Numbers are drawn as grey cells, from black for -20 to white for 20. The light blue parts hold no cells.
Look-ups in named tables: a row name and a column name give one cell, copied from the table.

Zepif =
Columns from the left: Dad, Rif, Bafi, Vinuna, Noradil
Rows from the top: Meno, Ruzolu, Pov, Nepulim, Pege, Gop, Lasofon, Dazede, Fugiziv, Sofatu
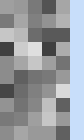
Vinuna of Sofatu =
4
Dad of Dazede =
3
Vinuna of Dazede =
10
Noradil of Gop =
4
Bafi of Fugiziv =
5
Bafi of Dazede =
1
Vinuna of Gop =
-1
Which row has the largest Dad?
Pov

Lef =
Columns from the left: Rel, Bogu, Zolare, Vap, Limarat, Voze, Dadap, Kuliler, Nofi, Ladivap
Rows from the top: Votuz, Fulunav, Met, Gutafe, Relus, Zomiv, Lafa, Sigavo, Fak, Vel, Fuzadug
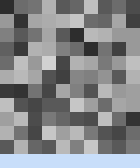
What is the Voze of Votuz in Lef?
-4
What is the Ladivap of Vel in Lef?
-3
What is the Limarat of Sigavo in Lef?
-6
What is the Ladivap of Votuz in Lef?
-8
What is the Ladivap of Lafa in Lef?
5
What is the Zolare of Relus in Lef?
4
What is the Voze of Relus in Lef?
8
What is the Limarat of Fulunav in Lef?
8
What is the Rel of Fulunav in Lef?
4
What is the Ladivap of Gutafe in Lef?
4
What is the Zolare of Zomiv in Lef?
6
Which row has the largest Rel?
Sigavo

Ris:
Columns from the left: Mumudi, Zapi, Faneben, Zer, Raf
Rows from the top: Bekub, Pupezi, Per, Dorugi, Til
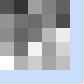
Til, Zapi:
8
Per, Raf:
17
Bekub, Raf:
-5
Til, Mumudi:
20
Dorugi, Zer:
5
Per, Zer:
9
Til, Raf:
10
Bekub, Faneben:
5
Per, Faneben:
-1
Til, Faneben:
12
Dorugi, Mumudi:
8
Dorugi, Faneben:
18
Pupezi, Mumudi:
3
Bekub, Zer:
0
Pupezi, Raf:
-8

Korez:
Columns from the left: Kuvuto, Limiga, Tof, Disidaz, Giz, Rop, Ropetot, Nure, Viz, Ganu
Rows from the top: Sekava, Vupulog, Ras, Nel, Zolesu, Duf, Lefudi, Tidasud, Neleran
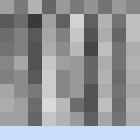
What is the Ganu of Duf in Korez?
7
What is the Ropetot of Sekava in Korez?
3
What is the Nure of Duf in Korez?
8
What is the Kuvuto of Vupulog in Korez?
-6
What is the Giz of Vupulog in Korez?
-5
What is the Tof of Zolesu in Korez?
-7
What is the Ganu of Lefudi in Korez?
6
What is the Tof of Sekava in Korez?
8
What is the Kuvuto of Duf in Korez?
0
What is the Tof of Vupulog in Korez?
-11
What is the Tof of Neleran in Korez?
-4
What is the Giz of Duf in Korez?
1
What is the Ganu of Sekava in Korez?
1
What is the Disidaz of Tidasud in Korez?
14
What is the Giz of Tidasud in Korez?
9
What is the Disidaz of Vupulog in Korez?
5
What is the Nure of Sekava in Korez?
-2

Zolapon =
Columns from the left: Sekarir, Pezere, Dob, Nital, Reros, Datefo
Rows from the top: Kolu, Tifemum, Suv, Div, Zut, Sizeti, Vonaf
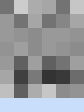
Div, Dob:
2
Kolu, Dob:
7
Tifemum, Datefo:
6
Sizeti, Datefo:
-3
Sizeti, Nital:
-12
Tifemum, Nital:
-2
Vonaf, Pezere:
-5
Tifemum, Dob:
6
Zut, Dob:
5
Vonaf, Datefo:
3
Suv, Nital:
4
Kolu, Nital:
6
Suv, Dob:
2
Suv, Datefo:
3
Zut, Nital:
-5
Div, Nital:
4
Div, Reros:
3
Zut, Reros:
-2
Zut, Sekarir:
4

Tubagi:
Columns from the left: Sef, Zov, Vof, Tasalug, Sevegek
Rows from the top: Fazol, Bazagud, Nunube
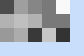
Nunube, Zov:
7
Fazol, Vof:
1
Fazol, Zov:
5
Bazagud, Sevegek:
-1
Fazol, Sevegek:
19
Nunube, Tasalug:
11
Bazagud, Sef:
8
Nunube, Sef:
4
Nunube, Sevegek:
-12
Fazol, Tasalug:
-1
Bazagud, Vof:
8

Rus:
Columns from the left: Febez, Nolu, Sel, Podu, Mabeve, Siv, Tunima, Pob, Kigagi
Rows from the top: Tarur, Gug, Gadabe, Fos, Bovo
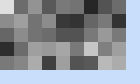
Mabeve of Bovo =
5
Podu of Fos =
4
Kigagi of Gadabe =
-1
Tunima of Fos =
11
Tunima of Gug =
-4
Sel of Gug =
-2

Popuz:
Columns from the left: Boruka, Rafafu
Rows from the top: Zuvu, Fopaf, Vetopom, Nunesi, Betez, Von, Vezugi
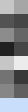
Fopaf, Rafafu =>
-9
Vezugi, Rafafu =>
-5
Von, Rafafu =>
-11
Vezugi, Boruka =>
1
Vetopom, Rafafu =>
-4
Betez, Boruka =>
11

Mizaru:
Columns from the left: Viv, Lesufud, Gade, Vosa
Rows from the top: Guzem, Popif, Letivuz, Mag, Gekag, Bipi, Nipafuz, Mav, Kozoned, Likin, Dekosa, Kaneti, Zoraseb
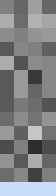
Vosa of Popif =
6
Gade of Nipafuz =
-4
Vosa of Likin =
-2
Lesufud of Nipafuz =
4
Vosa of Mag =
-5
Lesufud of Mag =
1
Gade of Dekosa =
-13
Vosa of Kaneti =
-4
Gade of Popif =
8
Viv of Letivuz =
2

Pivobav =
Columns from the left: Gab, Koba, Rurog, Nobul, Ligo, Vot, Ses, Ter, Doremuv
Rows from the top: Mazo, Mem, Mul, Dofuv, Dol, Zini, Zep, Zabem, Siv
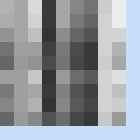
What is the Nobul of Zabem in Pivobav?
-12
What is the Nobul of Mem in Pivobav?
-11
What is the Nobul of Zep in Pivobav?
-11
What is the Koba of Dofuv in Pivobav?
5
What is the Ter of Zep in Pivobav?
13
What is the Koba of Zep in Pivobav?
5
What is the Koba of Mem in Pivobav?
6
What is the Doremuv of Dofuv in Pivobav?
8
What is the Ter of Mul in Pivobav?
13
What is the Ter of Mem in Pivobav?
13
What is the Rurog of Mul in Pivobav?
10
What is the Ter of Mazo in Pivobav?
12
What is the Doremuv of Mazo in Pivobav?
17
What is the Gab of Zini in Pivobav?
5
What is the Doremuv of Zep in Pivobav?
10

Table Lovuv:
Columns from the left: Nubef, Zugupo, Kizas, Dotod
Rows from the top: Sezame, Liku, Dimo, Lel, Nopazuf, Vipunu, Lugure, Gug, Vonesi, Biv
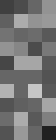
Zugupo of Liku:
7
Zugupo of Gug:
-5
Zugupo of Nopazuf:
6
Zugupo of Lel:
1
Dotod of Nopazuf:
-6
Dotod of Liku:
4
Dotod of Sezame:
3
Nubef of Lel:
3
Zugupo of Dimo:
-4
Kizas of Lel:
-8

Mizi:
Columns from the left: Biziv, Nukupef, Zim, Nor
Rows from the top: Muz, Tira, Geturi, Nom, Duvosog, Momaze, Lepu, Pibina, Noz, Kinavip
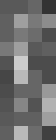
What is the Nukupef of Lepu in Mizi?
-4
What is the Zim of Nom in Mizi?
-6
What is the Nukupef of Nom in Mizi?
5
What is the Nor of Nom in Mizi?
-5
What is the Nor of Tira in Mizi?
2
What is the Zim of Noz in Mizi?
-5
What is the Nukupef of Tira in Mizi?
5
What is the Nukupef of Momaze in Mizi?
9
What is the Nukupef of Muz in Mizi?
-6
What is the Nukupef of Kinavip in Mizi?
9
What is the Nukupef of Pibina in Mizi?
1
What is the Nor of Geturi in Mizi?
-8
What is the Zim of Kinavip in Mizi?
-3
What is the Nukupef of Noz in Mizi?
-5
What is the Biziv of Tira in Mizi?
-5
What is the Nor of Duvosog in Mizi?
-8
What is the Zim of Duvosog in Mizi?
-8
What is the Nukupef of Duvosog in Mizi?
12

